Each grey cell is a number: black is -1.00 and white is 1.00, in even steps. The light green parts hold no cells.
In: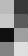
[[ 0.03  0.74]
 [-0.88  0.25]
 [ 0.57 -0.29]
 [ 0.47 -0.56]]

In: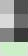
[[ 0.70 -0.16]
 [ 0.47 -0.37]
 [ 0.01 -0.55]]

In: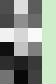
[[-0.39  0.73 -0.28]
 [ 0.89  0.68  0.95]
 [-0.88  0.52  0.00]
 [-0.45  0.12 -0.16]
 [-0.65 -0.76 -0.55]
 [-0.10 -0.94 -0.50]]

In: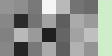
[[ 0.01  0.45  0.21 -0.76 -0.21  0.27  0.50]
 [ 0.16  0.11 -0.05  0.92  0.45 -0.10 -0.16]
 [ 0.06 -0.66 -0.10  0.27 -0.26  0.33  0.21]
 [ 0.06 -0.71 -0.05  0.33 -0.26  0.39  0.16]]

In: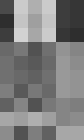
[[-0.52  0.65  0.31  0.59 -0.58 -0.64]
 [-0.42  0.59  0.37  0.59 -0.52 -0.58]
 [-0.64  0.54  0.25  0.54 -0.52 -0.58]
 [ 0.31  0.25  0.37  0.25  0.04  0.10]
 [-0.24  0.04 -0.36 -0.06  0.04 -0.01]
 [-0.18 -0.06 -0.36 -0.12  0.15  0.04]
 [-0.12 -0.18 -0.24 -0.12  0.20  0.15]
 [-0.12 -0.24 -0.30 -0.18  0.20  0.10]
 [-0.01 -0.30 -0.06 -0.18  0.20  0.15]
 [ 0.10 -0.36 -0.01 -0.24  0.31  0.31]]

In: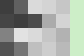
[[ 0.02  0.77  0.71  0.55  0.40]
 [-0.36 -0.08  0.50  0.61  0.45]
 [-0.51 -0.25  0.71  0.66  0.55]
 [-0.46 -0.51 -0.41  0.34  0.66]]

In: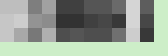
[[ 0.55  0.61  0.15  0.10 -0.61 -0.61 -0.50 -0.44 -0.56  0.67 -0.44]
 [ 0.49  0.49 -0.01  0.26 -0.50 -0.50 -0.33 -0.33 -0.17  0.67 -0.27]
 [ 0.55  0.32 -0.06  0.37 -0.39 -0.33 -0.39 -0.39 -0.12  0.61 -0.56]]
